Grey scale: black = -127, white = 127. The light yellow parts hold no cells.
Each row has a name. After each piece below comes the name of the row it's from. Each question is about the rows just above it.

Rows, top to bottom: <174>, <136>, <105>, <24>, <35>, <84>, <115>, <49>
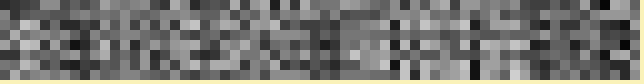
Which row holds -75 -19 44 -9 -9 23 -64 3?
<84>
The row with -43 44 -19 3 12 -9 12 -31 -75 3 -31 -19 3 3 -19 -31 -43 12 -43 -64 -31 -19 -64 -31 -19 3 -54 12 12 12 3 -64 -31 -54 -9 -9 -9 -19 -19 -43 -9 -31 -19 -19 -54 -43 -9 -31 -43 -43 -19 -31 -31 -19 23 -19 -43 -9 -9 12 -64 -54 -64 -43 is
<24>
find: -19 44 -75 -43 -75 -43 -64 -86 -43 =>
<115>
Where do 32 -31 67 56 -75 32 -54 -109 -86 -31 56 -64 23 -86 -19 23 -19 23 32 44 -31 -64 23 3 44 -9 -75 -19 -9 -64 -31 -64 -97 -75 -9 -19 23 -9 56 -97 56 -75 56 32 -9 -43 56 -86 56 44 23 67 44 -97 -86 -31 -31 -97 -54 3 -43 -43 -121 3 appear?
<35>

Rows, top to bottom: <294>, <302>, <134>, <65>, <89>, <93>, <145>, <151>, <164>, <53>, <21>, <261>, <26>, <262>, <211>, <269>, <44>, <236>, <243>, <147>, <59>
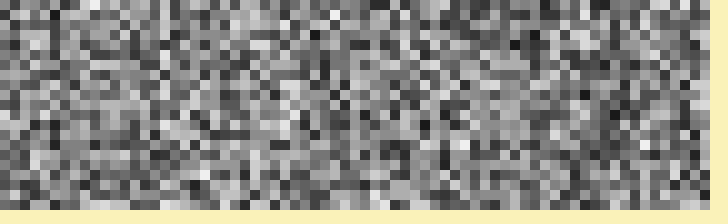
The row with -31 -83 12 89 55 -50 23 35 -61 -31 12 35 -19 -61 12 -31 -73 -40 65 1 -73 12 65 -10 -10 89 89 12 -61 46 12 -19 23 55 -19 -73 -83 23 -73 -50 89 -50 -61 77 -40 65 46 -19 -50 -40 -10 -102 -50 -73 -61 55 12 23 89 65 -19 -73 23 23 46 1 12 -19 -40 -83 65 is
<89>
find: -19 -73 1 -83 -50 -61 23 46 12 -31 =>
<134>
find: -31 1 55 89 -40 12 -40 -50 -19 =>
<93>

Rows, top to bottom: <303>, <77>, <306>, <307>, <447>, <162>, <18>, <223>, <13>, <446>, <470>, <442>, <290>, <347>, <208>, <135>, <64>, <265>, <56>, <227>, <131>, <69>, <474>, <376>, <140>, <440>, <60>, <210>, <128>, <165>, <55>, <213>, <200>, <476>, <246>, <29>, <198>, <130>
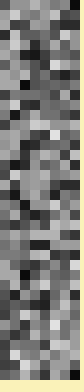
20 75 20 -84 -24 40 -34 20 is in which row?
<447>
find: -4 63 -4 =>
<55>
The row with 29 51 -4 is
<265>
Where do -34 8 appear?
<60>
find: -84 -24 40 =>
<447>
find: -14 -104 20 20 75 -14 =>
<131>

